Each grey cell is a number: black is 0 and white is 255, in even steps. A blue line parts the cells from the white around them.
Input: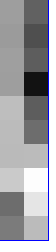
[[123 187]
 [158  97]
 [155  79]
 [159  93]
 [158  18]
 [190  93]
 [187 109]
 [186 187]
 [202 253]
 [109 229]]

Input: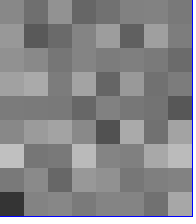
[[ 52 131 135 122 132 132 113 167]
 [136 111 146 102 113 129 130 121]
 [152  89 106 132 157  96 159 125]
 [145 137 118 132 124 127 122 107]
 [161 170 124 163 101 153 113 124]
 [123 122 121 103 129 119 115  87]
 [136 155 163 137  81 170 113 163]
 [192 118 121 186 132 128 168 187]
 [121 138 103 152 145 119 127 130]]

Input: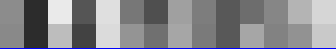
[[137  44 189  66 219 148 112 166 122  88 166 130 146 201]
 [140  44 234  85 223 119  79 160 125  88 109 134 180 214]]

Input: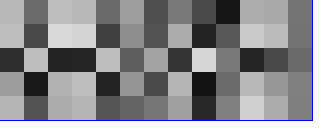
[[180  83 172 180  84  99 119 159  38 128 208 171 126]
 [184 108 189 184 104 158  78 120  75  21 174 169 115]
 [188  71 217 212  64 142  82 170  35  87 201 187 114]
 [ 45 189  35  36 189  94 163  51 213 120  36  73 106]
 [157  24 177 189  34 148  74 180  18 108 185 150 128]]

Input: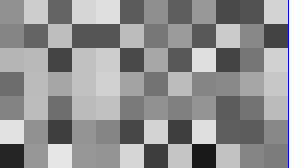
[[ 37 151 230 151 147 213  61 197  25 194 132 124]
 [144 205  99 213 222  90 143  94 152  73  81 210]
 [132 100 189  85  85 188 119 155  88 203 135  66]
 [180 185  68 192 205  72 167  88 223  68 118 209]
 [109 187 165 192 209 163 114 188 133 137 166 198]
 [131 188 110 187 193 122 144 128 147  92 114 187]
 [225 144  62 148 133  71 210  62 223  94  92 136]]

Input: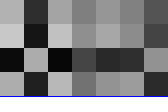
[[173  31 184 114 147 156  42]
 [178  46 164 127 150 130  84]
 [200  21 193 143 166 141  67]
 [ 11 172   7  69  41  47 146]]
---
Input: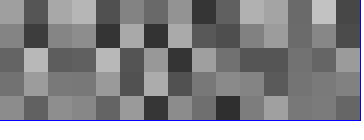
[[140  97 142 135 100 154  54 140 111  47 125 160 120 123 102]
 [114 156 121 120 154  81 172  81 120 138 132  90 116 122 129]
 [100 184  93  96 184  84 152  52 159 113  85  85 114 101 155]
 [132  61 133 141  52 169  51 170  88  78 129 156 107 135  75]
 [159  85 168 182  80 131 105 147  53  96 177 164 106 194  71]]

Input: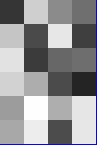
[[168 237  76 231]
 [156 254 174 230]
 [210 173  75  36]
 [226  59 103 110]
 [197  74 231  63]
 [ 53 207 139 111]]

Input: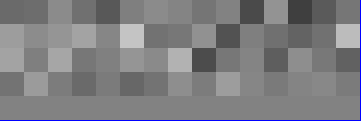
[[130 130 130 130 130 130 130 130 130 130 130 130 130 130 130]
 [115 155 124 106 123 103 115 142 124 157 134 122 132 136 123]
 [163 127 166 119 128 149 138 178  76 119 132  94 142 120  97]
 [157 140 149 163 134 196 114 119 145  82 127 112  99 113 188]
 [106 109 139 112  88 127 139 132 117 130  74 147  63  90 118]]

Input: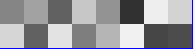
[[214  97 227 126 181 240  70  76]
 [133 162  96 199 147  49 238 211]]

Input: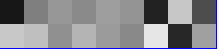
[[200 191 144 180 155 137 230  39 160]
 [ 23 127 150 138 158 148  34 199  77]]

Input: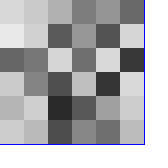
[[205 185  78 135 110 187]
 [180 207  42  87 160 205]
 [204 132  79 191  53 217]
 [102 119 214 111 217  57]
 [232 209  90 151  82 213]
 [216 202 177 124 149 106]]

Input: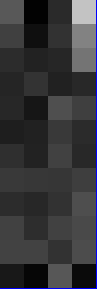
[[ 24   6  87  10]
 [ 66  66  50  76]
 [ 65  45  65  73]
 [ 44  39  50  78]
 [ 57  55  54  62]
 [ 47  34  65  40]
 [ 30  33  57  43]
 [ 39  22  79  63]
 [ 37  51  33  40]
 [ 44  34  38 116]
 [ 64  15  50 130]
 [ 88   2  42 195]]

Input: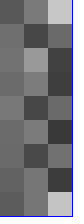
[[ 92 118 196]
 [ 98 118  60]
 [106  73 113]
 [107 123  57]
 [120  71 106]
 [107 124  62]
 [114 153  65]
 [111  71 106]
 [ 88 122 199]]
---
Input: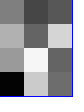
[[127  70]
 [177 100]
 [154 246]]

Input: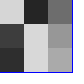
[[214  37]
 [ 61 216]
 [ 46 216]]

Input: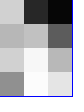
[[209  39]
 [183 193]
 [209 247]]

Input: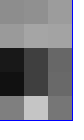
[[141 144]
 [154 165]
 [ 24  63]]

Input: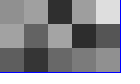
[[144 160]
 [162  99]
 [ 94  53]]

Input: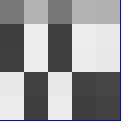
[[120 179]
 [ 62 237]
 [ 63 237]]

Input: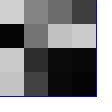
[[208 132]
 [  5 116]
 [202  45]]

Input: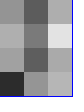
[[148  92]
 [175 122]
 [161  94]]

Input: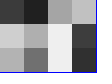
[[ 59  32]
 [207 175]
 [179 112]]
